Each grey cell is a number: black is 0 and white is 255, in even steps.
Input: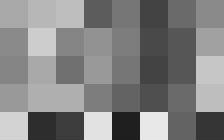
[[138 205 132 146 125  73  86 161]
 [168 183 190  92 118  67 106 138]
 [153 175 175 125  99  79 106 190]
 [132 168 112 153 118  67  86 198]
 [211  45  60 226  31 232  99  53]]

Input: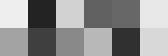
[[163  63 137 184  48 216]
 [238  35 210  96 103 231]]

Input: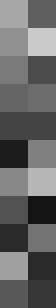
[[144 202]
 [136 182]
 [ 28 128]
 [ 42 115]
 [101 108]
 [166  95]
 [122  75]
 [ 68  68]
 [ 88  54]
 [160  42]
 [ 81  20]]

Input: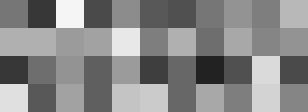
[[176 176 155 162 232 126 176 110 168 133 147]
 [ 55 110 147  95 155  62 103  34  80 218  74]
 [224  88 162  95 196 203 103 168 126 211 133]
 [118  55 245  74 140  88  80 118 147 126 184]]

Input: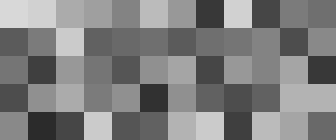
[[216 209 171 159 131 187 152  56 209  70 123 111]
 [ 77 144 171 123 144  49 144  97  77  97 179 179]
 [ 91 123 203  97 105 111  91 111 117 131  77 137]
 [117  63 152 117  85 144 165  70 152 131 165  56]
 [137  43  70 203  85  97 179 203  63 187 165 105]]

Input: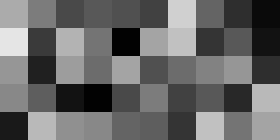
[[ 25 185 144 136 100  94  52 193 116 164]
 [171 124  73  88  80  65 208 100  46  10]
 [136  94  18   2  73 124  65  88  40 185]
 [229  58 179 116   2 164 193  52  88  18]
 [150  32 157 108 164  80 108 130 150  46]]

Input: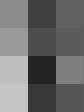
[[154  77  91]
 [139  64  97]
 [196  56  85]
 [189  36 125]]
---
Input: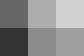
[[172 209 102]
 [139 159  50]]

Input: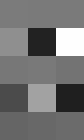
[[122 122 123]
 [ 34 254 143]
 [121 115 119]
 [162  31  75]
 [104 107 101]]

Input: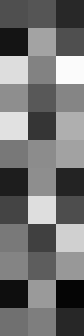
[[ 85  40  79]
 [163  79  20]
 [130 251 221]
 [ 88 133 142]
 [ 53 175 225]
 [140 162 120]
 [142  35  29]
 [222  77  68]
 [ 64 208 121]
 [ 93 152 132]
 [154   5  14]
 [126  39 112]]

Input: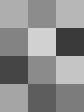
[[140 183 174]
 [209  58 131]
 [139 197  69]
 [ 93 124 165]]

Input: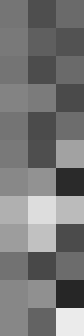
[[ 78 106 117]
 [ 95  82 121]
 [ 76 106 116]
 [123  74 131]
 [ 75 109 116]
 [ 78 162 121]
 [146  42 136]
 [221 187 176]
 [193  75 157]
 [ 72 108 114]
 [144  38 135]
 [ 99 235 135]]

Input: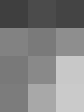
[[ 75  68  63]
 [122 142 130]
 [137 200 121]
 [168 202 124]]

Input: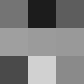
[[ 28  93 116]
 [155 153 159]
 [209 138  74]]
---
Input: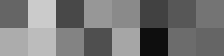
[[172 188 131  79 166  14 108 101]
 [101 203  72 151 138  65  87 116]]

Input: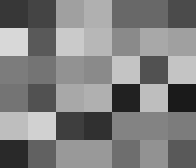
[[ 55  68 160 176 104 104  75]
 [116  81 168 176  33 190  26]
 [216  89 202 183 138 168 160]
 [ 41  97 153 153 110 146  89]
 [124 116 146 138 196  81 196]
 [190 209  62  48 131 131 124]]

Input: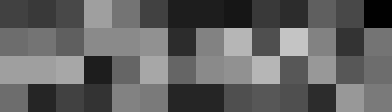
[[109  37  65  51 130 122  37  37  79  87  79  44 152 122]
 [ 65  57  72 159 116  65  29  29  22  57  44  95  72   1]
 [109 116  95 138 138 145  44 130 182  79 196 130  51 116]
 [159 159 167  29 101 167 101 138 145 182  87 152  87 109]]

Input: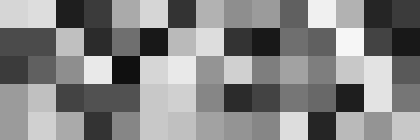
[[ 75  75 192  43 111  24 186 221  51  24 111  96 246  67  24]
 [ 59  96 142 233  16 214 233 148 208 126 162 126 200 227  89]
 [155 192  67  81  81 200 208 134  43  67 118 104  30 227 118]
 [155 208 170  51 134 200 192 162 148 134 221  37 186 148 200]
 [214 221  30  59 170 214  51 178 142 155  96 240 178  37  59]]

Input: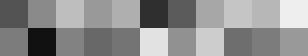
[[124  17 130 104 116 226 145 205 110 124 153]
 [ 83 138 190 153 175  47  91 167 197 183 238]]

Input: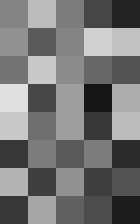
[[180  63 145  63  83]
 [223  70 158  22 172]
 [145  89 132 209 193]
 [201 110 158  55 187]
 [ 55 124  89 124  43]
 [ 55 166  97  76  28]
 [132 187 124  70  35]
 [116 201 139 103  83]]

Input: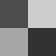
[[167  50]
 [ 76 204]]
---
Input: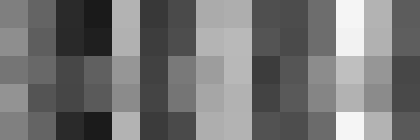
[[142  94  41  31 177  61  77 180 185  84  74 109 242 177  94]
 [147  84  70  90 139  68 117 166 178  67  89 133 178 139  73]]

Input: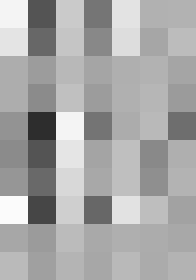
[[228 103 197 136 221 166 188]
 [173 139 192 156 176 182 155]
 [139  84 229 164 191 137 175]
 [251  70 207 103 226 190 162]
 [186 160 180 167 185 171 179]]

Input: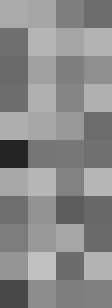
[[111 181 165 178]
 [109 176 133 176]
 [ 36 117 120 113]
 [110 147  93 104]
 [149 192 107 179]]

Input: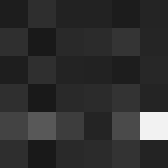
[[47 25 41 43 52 37]
 [47 25 41 43 51 36]
 [46 25 41 43 51 35]]

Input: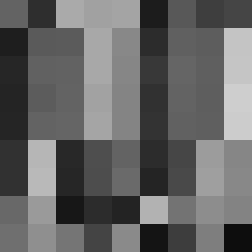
[[ 30  90  91 168 136  44  96  93 196]
 [ 36  92  99 162 132  49  99  94 206]
 [ 49 182  40  78  99  44  70 156 134]
 [104 154  23  44  35 178 115 141 131]]

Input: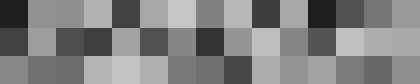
[[ 65 158  79  64 163  81 134  50 148 191 132  84 193 172 168]]
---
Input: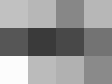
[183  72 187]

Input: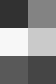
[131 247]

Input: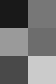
[119 154]

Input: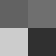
[111 204]

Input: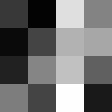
[131 178 133 125]

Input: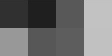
[194  93]

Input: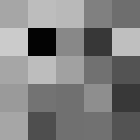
[110  55 161 115 166]
